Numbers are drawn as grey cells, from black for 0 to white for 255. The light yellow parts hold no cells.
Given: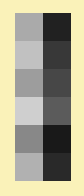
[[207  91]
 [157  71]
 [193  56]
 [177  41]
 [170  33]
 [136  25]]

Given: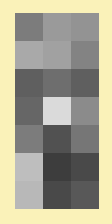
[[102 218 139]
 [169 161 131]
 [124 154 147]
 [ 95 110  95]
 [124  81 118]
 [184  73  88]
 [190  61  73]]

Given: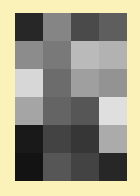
[[ 39 133  74  94]
 [140 121 186 178]
 [215 108 159 147]
 [165 100  86 223]
 [ 19  86  67  39]
 [ 25  67  54 171]]

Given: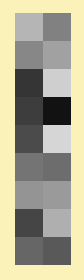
[[ 75 214]
 [ 53 207]
 [ 69 175]
 [135 161]
 [148 154]
 [181 129]
 [116 109]
 [102  89]
 [ 61  18]]

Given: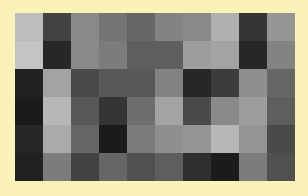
[[ 27 183  88  53 110 163  74 137 157  94]
 [ 39 170 102  27 124 143 149 183 149  74]
 [ 33 163  74  88  88 131  39  60 143 102]
 [ 33 124  66 102  80  94  47  27 124  80]
 [189  66 137 116 102 131 137 176  53 149]
 [196  39 137 124  94  94 157 163  39 131]]

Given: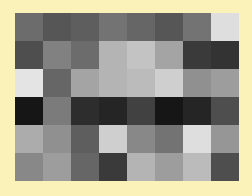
[[136 157 102  58 180 157 187  78]
 [172 144  94 207 136 115 222 150]
 [ 78 129 108 180 195 164  58  51]
 [ 22 123  45  37  65  22  37  78]
 [228 102 164 180 187 207 144 157]
 [108  86  94 115 102  86 115 222]]
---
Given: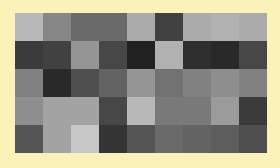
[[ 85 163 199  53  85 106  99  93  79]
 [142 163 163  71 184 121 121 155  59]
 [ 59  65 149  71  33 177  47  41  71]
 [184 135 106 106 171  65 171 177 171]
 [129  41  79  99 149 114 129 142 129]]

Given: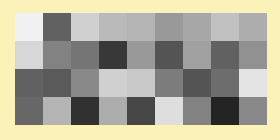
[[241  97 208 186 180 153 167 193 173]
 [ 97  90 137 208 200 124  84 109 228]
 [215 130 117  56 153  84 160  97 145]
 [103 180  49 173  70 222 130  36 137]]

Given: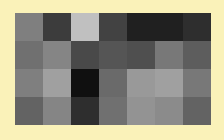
[[127  60 192  66  32  32  46]
 [112 133  73  85  79 120  93]
 [ 99 133  46 112 147 139  99]
 [127 160  16 106 153 160 120]]

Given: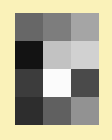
[[ 19 194 209]
 [103 125 165]
 [ 45  96 146]
 [ 60 251  74]]

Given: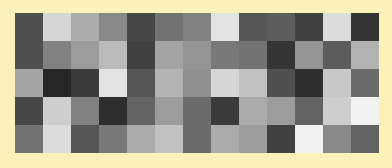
[[ 79 214 171 137  71 115 129 227  86  92  65 220  53]
 [ 79 129 156 186  65 164 149 121 115  53 149  92 179]
 [ 71 206 129  46  99 156 107  59 171 156  99 206 242]
 [115 220  86 121 171 193 107 171 156  65 242 137  99]
 [164  39  59 227  86 179 143 214 193  79  46 200 107]]

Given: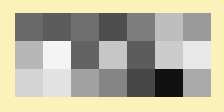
[[212 226 162 133  70  17 170]
 [105  92 111  78 125 190 154]
 [183 244  99 198  92 204 232]]

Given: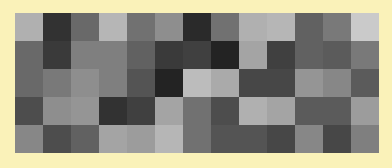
[[ 77 142 149  50  64 164 113  77 176 164  91  91 156]
 [105 121 142 127  84  35 188 170  71  71 149 135  91]
 [105  58 127 127  97  58  64  35 164  64  97  91 121]
 [176  50 105 182 113 142  42 113 176 182  97 121 202]
 [135  77  97 164 156 182 113  84  84  71 135  71 127]]
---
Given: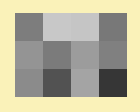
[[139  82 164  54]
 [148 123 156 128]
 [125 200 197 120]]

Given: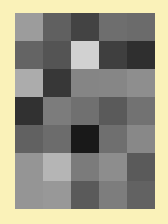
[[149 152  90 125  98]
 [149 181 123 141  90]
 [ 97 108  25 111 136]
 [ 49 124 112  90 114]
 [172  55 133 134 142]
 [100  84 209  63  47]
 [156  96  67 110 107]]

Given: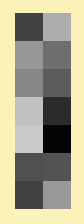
[[ 66 152]
 [ 80  83]
 [201   5]
 [193  43]
 [135  92]
 [151 111]
 [ 66 173]]

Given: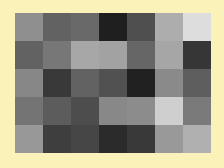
[[152  62  70  43  57 153 176]
 [116  92  77 136 140 207 122]
 [135  57  98  81  33 138  94]
 [ 98 119 167 162 102 166  54]
 [143  98 105  31  79 173 221]]

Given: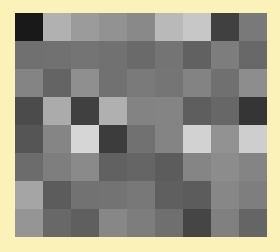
[[149 104  95 135 125 111  69 128 101]
 [165  92 114 115 120  95  92 135 126]
 [108 126 138  97 101  92 133 140 132]
 [ 85 133 214  60 113 132 210 146 206]
 [ 75 171  64 176 131 132  94 103  53]
 [132 100 143 113 122 117 131 112 141]
 [112 113 116 113 106 116  97 125 104]
 [ 25 177 155 146 137 185 199  64 121]]

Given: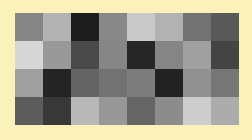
[[ 92  56 184 151 101 140 205 172]
 [159  36 100 114 125  34 145 118]
 [215 153  74 134  38 133 160  68]
 [134 179  29 136 201 178 114  89]]
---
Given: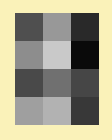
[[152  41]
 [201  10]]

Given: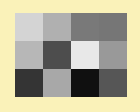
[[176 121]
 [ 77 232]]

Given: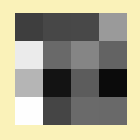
[[ 71  72]
 [105 133]]

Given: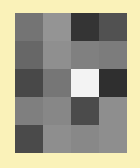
[[148  52]
 [143 128]]

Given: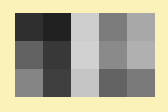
[[ 33 205]
 [ 56 209]]

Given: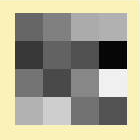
[[128 171]
 [ 98  80]]
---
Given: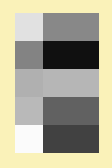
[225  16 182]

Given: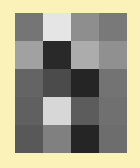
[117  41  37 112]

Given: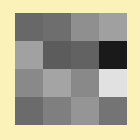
[104  92 137 116]

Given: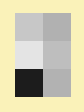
[199 190]

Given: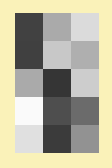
[ 65 200 205]

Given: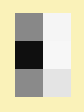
[136 247]

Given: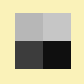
[183  15]
